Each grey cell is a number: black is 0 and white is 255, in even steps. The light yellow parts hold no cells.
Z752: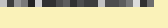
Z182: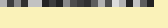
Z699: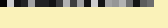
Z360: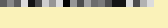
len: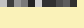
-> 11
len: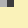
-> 2
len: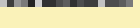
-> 19
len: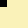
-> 1
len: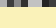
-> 8
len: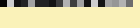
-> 19
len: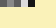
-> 5

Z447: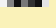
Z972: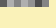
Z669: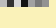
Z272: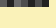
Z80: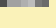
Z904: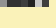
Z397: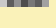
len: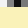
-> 4
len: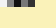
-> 5
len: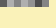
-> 7

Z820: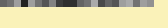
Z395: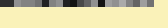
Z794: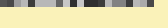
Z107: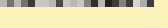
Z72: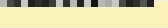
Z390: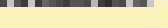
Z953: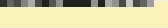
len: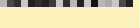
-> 19
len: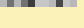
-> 11
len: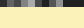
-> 12

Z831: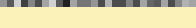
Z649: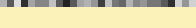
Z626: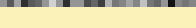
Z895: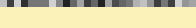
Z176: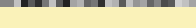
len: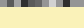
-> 12
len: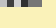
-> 6
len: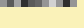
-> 11
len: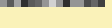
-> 15
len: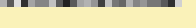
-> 26

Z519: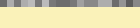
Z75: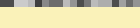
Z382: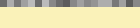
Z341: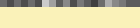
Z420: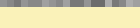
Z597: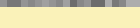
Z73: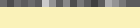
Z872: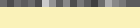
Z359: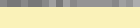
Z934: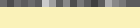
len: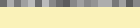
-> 20
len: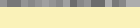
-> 20
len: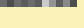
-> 11
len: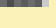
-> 7
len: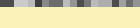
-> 20

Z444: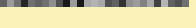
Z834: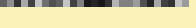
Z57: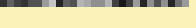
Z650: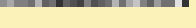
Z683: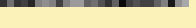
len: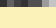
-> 8
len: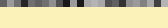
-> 24

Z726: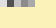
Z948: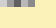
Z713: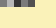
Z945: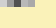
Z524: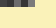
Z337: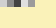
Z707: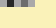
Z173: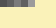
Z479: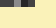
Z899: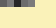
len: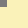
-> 1
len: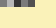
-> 5
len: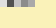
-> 5
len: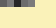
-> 5
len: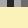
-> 4
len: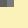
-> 2
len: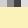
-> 4

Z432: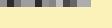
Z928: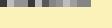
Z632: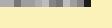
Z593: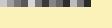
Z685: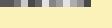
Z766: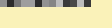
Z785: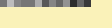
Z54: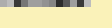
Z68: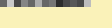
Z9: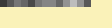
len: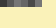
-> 6
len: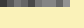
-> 10

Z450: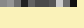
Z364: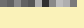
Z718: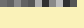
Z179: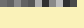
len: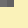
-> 2
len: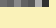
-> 7
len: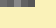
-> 5
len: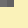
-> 2

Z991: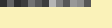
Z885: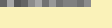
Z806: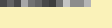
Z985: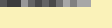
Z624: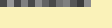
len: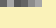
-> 6
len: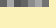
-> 7

